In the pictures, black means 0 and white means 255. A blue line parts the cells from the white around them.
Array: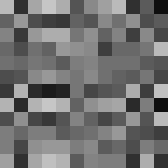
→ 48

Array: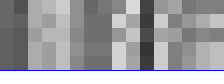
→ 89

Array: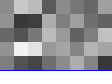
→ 82

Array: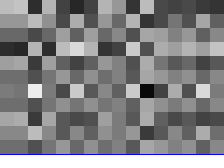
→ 110

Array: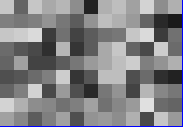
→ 135
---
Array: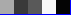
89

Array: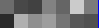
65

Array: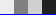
208

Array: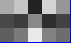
34

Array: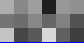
158

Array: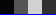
209

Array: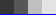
191

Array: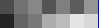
135

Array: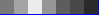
236

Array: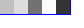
114
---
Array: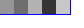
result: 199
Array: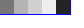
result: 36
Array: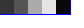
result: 8
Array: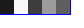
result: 94
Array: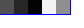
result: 143
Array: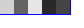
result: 68
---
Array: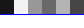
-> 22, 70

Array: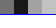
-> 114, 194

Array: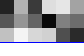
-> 35, 42

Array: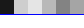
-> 24, 165

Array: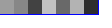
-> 157, 45

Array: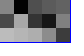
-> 134, 60

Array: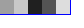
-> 159, 221

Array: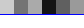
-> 204, 154
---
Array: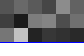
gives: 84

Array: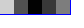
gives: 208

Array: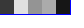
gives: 56

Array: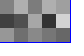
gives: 130

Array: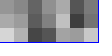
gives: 150

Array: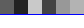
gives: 94

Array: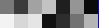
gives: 121

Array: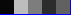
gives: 7

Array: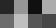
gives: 38

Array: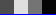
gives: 77
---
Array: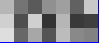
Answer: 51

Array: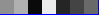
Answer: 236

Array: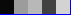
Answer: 184

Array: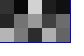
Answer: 153

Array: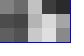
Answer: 180

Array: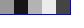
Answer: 179
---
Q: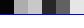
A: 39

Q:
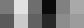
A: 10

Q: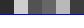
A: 102

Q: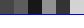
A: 145

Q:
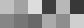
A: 63

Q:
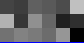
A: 89

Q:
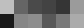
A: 67

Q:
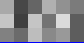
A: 176
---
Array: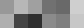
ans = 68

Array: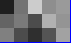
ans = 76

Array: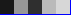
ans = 151

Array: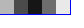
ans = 75

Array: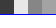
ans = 231

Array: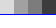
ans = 161

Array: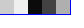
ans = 239

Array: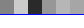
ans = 203
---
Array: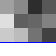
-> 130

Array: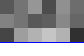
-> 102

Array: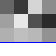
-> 42

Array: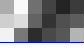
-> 93

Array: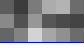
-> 68

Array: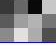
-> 117

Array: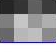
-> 175

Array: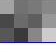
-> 151
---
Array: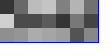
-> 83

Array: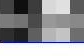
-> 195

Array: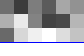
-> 221

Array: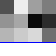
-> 217

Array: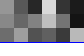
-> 58

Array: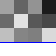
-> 127

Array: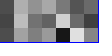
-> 224

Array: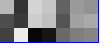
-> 127

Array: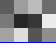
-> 85

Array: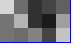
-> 68
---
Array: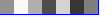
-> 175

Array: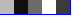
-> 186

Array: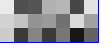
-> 133

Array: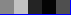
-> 135

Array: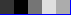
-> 52

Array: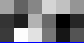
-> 253

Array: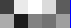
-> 172

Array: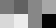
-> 167
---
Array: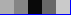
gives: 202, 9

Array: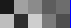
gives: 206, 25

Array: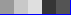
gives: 223, 53

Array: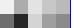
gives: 240, 38

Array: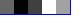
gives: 254, 3

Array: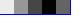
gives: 236, 3

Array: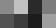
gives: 193, 28

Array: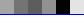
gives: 228, 3
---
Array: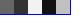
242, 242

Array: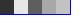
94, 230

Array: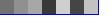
56, 207

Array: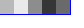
141, 234

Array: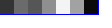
143, 244

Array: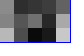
112, 200

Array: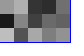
64, 190

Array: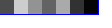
99, 205

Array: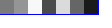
75, 248
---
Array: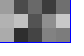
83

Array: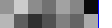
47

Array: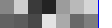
72

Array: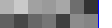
103

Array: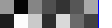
202

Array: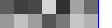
158

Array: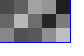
110

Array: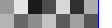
141
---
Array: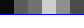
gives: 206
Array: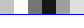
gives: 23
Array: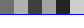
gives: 163
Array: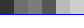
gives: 86
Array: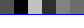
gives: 47
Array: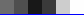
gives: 58
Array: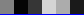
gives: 212
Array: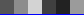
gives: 64
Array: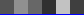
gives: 48
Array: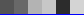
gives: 199
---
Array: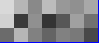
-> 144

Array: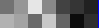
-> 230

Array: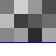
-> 88

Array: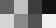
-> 61

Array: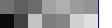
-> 107

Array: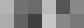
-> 107

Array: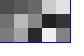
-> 136

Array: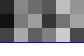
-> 157
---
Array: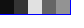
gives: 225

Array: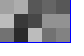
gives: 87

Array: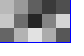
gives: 95

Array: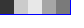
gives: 232

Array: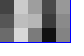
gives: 158

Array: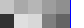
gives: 182

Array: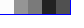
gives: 122

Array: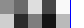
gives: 222

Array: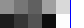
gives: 96
